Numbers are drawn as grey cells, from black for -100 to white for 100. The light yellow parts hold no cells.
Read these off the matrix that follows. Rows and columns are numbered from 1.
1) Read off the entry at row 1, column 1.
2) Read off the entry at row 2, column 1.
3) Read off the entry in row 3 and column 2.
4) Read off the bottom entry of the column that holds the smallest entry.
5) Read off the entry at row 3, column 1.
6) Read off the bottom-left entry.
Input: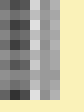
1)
-14
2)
4
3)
-51
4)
-61
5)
-14
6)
-23

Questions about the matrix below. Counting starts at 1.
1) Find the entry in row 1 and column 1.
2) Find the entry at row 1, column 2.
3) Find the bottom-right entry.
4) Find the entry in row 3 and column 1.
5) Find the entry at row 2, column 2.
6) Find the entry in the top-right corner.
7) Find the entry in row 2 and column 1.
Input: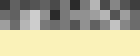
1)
-59
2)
-24
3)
-15
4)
24
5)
-24
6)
-51
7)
-15
